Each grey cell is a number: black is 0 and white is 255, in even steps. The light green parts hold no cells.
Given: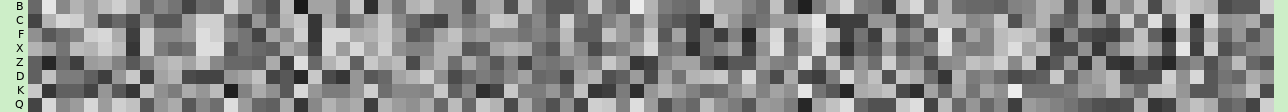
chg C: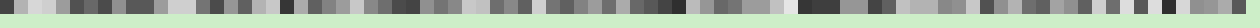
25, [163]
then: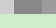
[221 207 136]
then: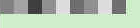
[ 47 104  88]
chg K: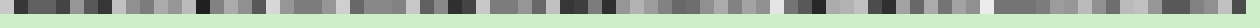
26, [110]
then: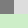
[104 200  96]
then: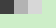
[110 179 110]

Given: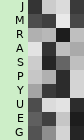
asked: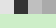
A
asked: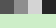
G
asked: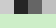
S
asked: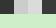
J
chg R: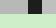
1, [176]
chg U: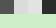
1, [77]

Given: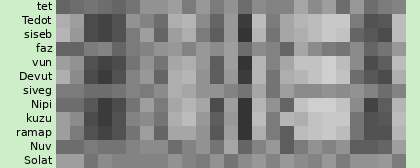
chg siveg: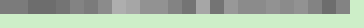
17, [158]
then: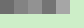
[101 131 152]

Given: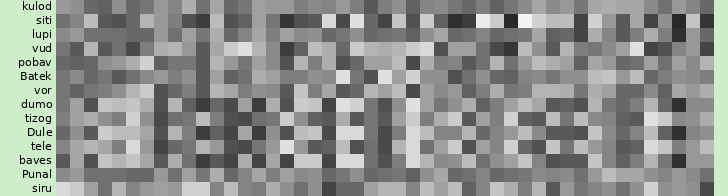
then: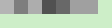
[188  74 173]
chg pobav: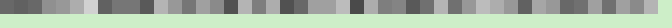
37, [160]
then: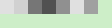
[118 144 173]
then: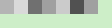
[132 209 104]
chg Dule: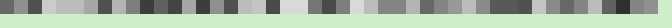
3, [89]
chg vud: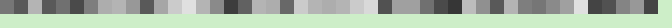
19, [188]

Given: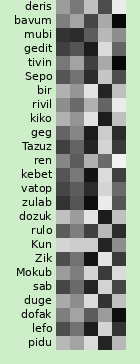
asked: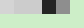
Kun
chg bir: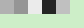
3, [227]
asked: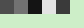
Zik

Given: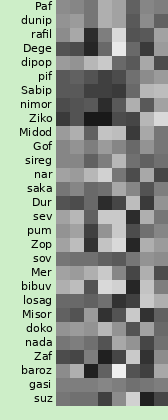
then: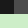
[ 70 183 217]
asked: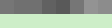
sov
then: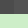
[89 44 89]
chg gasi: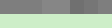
5, [126]
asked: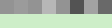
doko
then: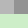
[ 83 162 105]

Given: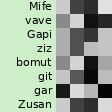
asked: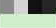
vave
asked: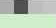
ziz
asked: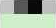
git
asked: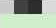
Zusan

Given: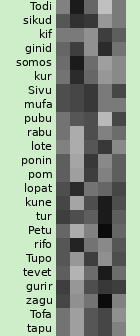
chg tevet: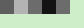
4, [27]
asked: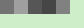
tapu
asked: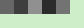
ginid
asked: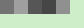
Tofa
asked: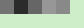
kur

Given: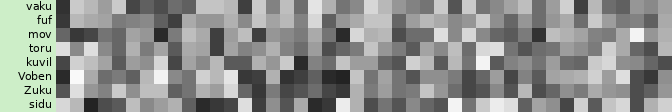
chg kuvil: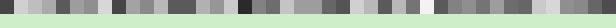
4, [163]
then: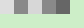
[ 90 123  50]
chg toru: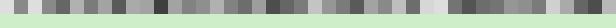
37, [157]
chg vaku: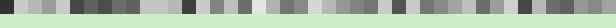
38, [63]
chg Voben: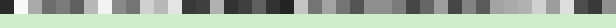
20, [42]

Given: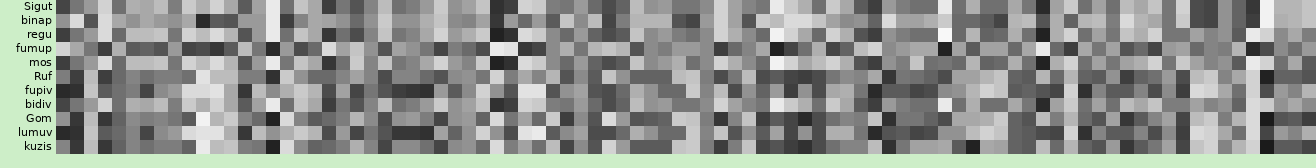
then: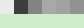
[106 146 202]
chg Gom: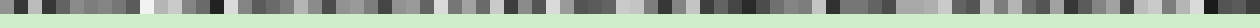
52, [91]
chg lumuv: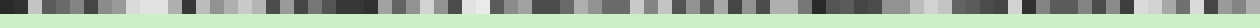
52, [162]
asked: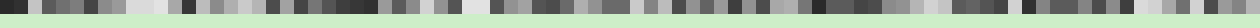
fupiv
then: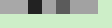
[106 168 234]

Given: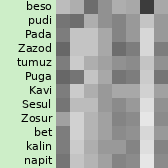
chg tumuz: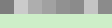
8, [145]
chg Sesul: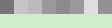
2, [188]
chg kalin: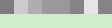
7, [222]
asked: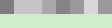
Pada
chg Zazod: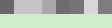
6, [125]
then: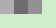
[174 168  60]
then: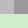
[139 153 222]

